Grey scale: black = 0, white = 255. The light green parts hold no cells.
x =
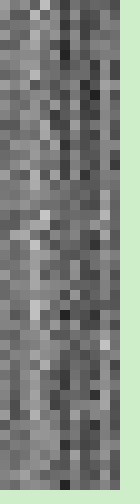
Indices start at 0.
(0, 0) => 158
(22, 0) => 93
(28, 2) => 133
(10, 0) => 142
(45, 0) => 122
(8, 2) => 154
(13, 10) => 144
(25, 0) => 121
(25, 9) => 109
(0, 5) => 104
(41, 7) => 157
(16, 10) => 137
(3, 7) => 138
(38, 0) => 137
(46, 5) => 89
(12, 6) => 67
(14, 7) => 99
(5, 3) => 137
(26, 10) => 127
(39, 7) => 102
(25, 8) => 101
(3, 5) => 147
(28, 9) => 92
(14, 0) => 97
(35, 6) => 84
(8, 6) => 112
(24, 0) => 135
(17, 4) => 84
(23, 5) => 133
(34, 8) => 120
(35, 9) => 94
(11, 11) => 111
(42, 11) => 76
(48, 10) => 132
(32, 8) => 71
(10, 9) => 80
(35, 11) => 131
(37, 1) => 97
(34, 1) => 106
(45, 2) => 114

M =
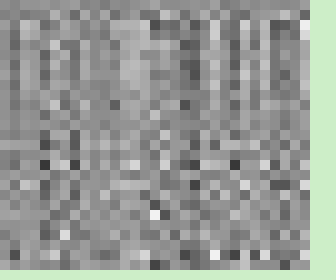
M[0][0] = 142
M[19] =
[135, 152, 138, 147, 100, 146, 166, 93, 163, 142, 189, 140, 152, 155, 106, 144, 179, 147, 140, 127, 176, 117, 189, 142, 110, 176, 146, 133, 190, 149, 110]
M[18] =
[162, 118, 195, 176, 90, 133, 162, 116, 150, 149, 143, 177, 189, 181, 178, 148, 115, 120, 139, 67, 144, 180, 143, 139, 214, 154, 171, 86, 85, 124, 216]
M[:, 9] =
[137, 132, 150, 135, 138, 137, 137, 148, 133, 142, 134, 142, 144, 140, 157, 134, 134, 149, 149, 142, 143, 155, 148, 140, 137, 126, 156]
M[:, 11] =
[140, 112, 174, 162, 115, 142, 127, 146, 142, 149, 95, 143, 145, 130, 154, 127, 138, 157, 177, 140, 125, 160, 148, 174, 133, 120, 149]
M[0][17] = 140
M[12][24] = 166
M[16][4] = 55
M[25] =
[144, 79, 173, 148, 170, 201, 117, 160, 154, 126, 106, 120, 171, 184, 213, 141, 153, 142, 72, 100, 122, 241, 106, 68, 197, 84, 217, 113, 123, 115, 215]
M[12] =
[149, 134, 151, 145, 151, 143, 130, 155, 141, 144, 128, 145, 147, 146, 159, 148, 123, 141, 137, 135, 130, 157, 128, 145, 166, 132, 148, 142, 117, 140, 158]
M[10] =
[146, 116, 140, 131, 155, 194, 108, 136, 181, 134, 140, 95, 164, 169, 158, 126, 161, 170, 80, 119, 135, 172, 140, 99, 155, 120, 178, 164, 143, 160, 127]
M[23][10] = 150
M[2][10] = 130
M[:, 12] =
[136, 139, 178, 157, 170, 161, 179, 182, 161, 151, 164, 154, 147, 154, 177, 146, 181, 136, 189, 152, 169, 149, 155, 133, 160, 171, 171]
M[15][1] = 122
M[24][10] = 140
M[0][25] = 138
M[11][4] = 108
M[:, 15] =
[163, 118, 78, 119, 170, 140, 148, 121, 146, 146, 126, 190, 148, 129, 164, 114, 134, 154, 148, 144, 82, 242, 153, 117, 147, 141, 68]
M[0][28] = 137
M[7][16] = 128
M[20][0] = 158
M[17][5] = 119
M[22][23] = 140
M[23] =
[125, 145, 153, 160, 93, 120, 219, 121, 117, 140, 150, 174, 133, 158, 122, 117, 166, 105, 171, 143, 182, 151, 150, 118, 125, 169, 152, 103, 176, 117, 182]
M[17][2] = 144
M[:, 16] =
[141, 191, 113, 133, 184, 163, 161, 128, 158, 131, 161, 144, 123, 194, 126, 182, 207, 117, 115, 179, 137, 83, 145, 166, 141, 153, 108]
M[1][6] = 145

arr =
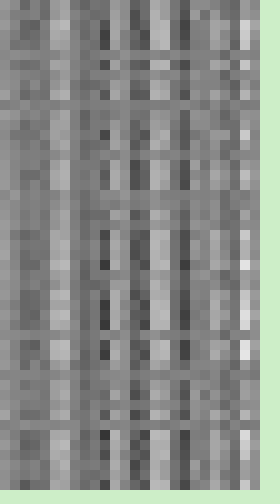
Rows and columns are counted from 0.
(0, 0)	152
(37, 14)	125
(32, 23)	119
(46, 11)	172
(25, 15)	178
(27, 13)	103
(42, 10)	136
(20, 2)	126
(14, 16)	157
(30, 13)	103
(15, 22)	106
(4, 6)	158
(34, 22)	156
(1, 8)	115
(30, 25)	145
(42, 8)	116
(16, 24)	155
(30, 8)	105
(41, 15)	178
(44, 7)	121
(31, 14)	87
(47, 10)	115
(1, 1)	126
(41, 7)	121
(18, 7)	124
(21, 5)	149
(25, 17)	114
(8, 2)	116
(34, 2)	103
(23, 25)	141
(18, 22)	138
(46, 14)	101
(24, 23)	108
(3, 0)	141
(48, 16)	180
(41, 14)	96
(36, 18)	102
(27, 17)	123
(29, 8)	108

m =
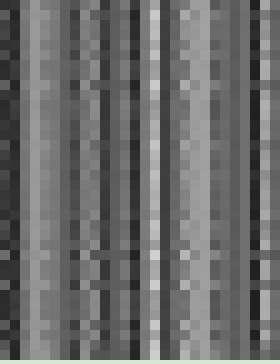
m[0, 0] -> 48
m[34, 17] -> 96
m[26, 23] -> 93
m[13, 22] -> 104
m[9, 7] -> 77
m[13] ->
[50, 51, 113, 153, 126, 117, 96, 80, 116, 130, 57, 94, 118, 56, 119, 169, 63, 106, 126, 158, 159, 92, 104, 91, 111, 34, 164, 105]
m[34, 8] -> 134
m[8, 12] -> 99
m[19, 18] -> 130
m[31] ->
[44, 63, 109, 150, 118, 115, 99, 92, 109, 139, 55, 96, 124, 68, 118, 150, 67, 111, 109, 156, 153, 85, 103, 95, 111, 32, 172, 111]
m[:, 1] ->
[53, 38, 45, 42, 52, 42, 60, 57, 38, 49, 63, 59, 48, 51, 40, 46, 51, 42, 46, 49, 47, 55, 40, 44, 59, 38, 52, 51, 39, 61, 57, 63, 39, 56, 40, 38]
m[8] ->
[95, 38, 125, 148, 145, 124, 94, 58, 138, 92, 79, 92, 99, 38, 126, 201, 68, 94, 171, 139, 159, 124, 111, 89, 110, 66, 117, 91]
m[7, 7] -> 86
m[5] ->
[73, 42, 120, 151, 138, 122, 94, 66, 129, 109, 67, 93, 107, 42, 123, 189, 64, 99, 153, 149, 161, 111, 109, 90, 111, 50, 137, 97]
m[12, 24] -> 111
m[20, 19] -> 154
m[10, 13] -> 69
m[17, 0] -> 72
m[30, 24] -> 112
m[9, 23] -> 91
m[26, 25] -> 33
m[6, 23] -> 93
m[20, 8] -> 122
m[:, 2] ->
[113, 123, 117, 118, 113, 120, 111, 112, 125, 115, 110, 111, 116, 113, 120, 117, 115, 119, 116, 114, 115, 111, 120, 118, 111, 126, 114, 114, 125, 109, 111, 109, 122, 112, 121, 126]
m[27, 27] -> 106
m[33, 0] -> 46
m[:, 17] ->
[107, 94, 102, 100, 108, 99, 111, 108, 94, 105, 111, 110, 104, 106, 97, 102, 106, 100, 103, 105, 103, 108, 98, 101, 111, 92, 106, 106, 92, 110, 109, 111, 96, 108, 96, 92]
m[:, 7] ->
[83, 60, 71, 68, 83, 66, 90, 86, 58, 77, 93, 87, 75, 80, 64, 72, 78, 68, 74, 78, 75, 84, 65, 70, 89, 54, 82, 80, 57, 91, 87, 92, 61, 86, 62, 56]
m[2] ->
[64, 45, 117, 153, 133, 121, 95, 71, 124, 115, 62, 93, 112, 46, 122, 182, 62, 102, 143, 152, 162, 104, 107, 90, 110, 41, 149, 100]
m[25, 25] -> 76
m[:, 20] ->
[158, 161, 162, 162, 158, 161, 155, 157, 159, 160, 153, 154, 161, 159, 161, 161, 159, 161, 161, 160, 161, 158, 161, 161, 155, 157, 158, 159, 159, 154, 156, 153, 160, 157, 160, 159]
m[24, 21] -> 86
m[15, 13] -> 47
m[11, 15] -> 157
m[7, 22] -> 104
